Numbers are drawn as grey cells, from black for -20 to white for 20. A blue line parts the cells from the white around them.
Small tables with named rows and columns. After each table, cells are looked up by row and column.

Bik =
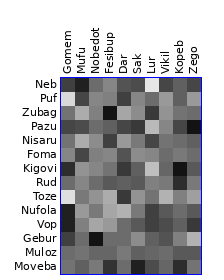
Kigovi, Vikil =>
-4
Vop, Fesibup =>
4
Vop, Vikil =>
-8
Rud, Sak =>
-6
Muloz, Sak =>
-5
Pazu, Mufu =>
-8
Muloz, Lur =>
-4
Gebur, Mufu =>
-3
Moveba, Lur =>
-8
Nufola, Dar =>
8
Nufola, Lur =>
-10
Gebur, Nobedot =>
-17
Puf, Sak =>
1

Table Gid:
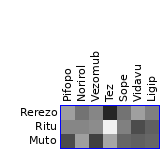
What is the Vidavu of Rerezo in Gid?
5
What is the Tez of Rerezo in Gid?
-14
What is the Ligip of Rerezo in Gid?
0
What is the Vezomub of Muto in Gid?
-10
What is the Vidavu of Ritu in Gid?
-8
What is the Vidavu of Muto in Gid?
-5
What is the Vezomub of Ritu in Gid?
2
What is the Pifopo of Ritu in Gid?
1
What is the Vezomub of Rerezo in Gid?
1
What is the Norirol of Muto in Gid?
5
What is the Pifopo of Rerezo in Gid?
5
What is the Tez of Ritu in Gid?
18
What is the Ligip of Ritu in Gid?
-5
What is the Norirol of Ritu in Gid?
1
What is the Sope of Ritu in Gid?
0
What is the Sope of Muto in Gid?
-4
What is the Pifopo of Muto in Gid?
-8
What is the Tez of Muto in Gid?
6

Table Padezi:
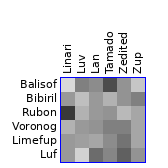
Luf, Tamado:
1
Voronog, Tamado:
0
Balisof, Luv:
0
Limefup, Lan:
6
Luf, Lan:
-3
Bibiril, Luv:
10
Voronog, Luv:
4
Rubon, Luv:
8
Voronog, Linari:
8
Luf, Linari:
4
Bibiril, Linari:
4
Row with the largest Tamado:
Bibiril

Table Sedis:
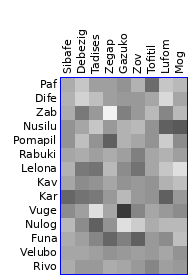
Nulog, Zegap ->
3
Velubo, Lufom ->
6
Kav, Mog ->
10
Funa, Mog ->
10
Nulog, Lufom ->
9
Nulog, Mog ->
9
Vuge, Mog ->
2
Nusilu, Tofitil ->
3

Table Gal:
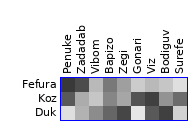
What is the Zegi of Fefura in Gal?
5
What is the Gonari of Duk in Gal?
16
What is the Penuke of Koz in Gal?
-6
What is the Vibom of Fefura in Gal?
9
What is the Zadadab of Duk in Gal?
8
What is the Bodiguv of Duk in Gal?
-10
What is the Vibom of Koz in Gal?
11

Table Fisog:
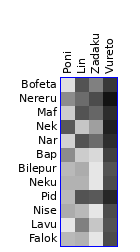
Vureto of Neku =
-8
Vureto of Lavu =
-7
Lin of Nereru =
-3
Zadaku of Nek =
5
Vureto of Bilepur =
-7
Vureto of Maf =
-13
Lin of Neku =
8
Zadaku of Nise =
16
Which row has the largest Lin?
Bap

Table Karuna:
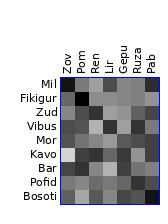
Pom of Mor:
-2
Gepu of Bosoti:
-9
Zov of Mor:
-7
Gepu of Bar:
-10
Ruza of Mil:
0
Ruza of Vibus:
-12
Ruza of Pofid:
-12
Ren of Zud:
-12
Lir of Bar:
8
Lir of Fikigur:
2
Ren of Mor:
1
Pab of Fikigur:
3
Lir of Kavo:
-4
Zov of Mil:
-17
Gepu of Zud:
3
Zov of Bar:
-9
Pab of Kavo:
-10
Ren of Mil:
5
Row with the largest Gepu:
Vibus

